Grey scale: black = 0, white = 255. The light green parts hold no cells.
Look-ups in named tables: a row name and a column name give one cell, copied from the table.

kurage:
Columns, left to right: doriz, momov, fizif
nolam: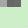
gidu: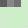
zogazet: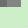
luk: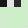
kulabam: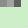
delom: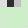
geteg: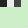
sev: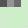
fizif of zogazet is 133
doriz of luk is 23
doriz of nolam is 166
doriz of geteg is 35
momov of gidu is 136
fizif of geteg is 68
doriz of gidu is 94
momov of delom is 46
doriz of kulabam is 140
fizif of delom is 195
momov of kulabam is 162
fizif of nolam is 107
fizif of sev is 107
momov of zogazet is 133
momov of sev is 148
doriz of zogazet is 111
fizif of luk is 43
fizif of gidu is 113
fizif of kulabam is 96
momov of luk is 228

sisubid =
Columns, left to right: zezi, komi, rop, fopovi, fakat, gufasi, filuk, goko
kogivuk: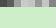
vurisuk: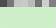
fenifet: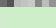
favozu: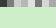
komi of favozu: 125
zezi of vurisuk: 76
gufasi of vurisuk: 114
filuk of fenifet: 188
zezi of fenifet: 108
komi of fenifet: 84
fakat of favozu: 225
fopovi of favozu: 182
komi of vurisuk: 119
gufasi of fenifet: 134
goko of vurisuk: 128
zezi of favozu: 58
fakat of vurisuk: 186
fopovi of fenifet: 194
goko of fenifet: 147
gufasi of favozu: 119
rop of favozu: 206
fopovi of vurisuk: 201
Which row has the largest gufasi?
kogivuk

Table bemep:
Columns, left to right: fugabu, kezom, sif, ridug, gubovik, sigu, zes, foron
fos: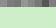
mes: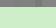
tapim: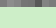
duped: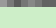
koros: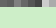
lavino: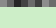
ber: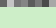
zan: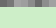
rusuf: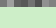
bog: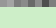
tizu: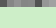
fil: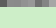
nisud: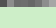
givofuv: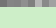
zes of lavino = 141
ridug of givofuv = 143
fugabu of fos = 142
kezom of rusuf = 159
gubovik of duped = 135
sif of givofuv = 131

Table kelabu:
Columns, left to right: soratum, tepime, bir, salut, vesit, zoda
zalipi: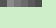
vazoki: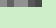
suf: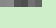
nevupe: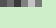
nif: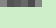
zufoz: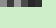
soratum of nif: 134
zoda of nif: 135
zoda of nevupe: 121
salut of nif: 104
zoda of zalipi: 77
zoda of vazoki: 73
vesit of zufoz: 40
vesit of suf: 113
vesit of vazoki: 88

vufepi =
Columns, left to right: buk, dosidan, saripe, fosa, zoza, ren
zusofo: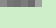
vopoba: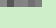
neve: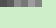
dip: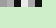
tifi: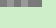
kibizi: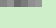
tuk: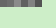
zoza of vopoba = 113
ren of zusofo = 162
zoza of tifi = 123
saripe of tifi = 121
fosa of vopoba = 133
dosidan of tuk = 110
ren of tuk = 83
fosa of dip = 234
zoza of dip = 168
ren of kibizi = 152
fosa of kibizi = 123
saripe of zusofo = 113
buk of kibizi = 133
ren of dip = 18
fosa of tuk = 96
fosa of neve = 119
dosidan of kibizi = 147
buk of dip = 158
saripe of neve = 140
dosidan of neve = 93
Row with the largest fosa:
dip

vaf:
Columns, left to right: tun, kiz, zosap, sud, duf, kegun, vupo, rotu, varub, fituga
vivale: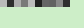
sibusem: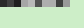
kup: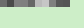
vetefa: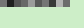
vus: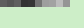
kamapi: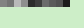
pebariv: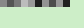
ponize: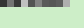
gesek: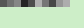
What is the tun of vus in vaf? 94
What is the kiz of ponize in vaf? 116
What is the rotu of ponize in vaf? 86
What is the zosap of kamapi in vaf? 185
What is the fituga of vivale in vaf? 46
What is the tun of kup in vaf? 108

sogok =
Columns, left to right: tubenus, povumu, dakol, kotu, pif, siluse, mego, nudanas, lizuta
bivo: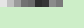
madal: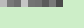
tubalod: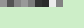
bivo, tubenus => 229
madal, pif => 116
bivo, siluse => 46
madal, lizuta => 74
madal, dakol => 110
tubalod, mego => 43
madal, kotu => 197
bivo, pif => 106

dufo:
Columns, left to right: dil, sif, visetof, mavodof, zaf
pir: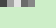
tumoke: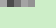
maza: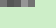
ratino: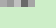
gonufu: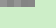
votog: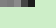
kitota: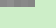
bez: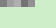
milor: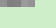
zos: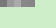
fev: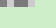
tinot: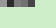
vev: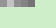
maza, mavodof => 150
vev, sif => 195
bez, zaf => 146
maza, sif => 86
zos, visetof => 171
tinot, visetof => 124
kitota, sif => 143
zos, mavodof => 136
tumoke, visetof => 119
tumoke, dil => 167
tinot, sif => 43

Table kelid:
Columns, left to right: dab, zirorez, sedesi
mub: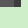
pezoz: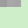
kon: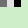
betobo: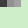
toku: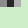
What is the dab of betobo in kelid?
60
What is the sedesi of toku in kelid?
176
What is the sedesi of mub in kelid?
61
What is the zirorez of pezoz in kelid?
168
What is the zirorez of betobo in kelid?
145
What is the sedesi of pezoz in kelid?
165
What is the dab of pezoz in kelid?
156
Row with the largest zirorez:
kon

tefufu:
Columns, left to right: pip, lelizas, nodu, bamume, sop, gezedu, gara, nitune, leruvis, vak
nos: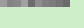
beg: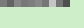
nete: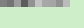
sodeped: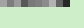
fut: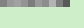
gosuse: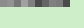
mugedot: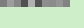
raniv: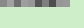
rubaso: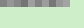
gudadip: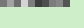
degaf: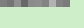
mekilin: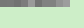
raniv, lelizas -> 161
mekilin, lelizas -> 120
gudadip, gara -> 78
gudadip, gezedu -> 61
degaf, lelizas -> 117
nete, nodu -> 157
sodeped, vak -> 40
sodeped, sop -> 121
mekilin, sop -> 154
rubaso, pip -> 131
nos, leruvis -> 117
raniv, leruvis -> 150
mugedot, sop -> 177
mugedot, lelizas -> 157
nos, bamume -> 161
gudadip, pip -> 119
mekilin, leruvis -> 147
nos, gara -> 128
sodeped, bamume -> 88
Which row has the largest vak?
nete

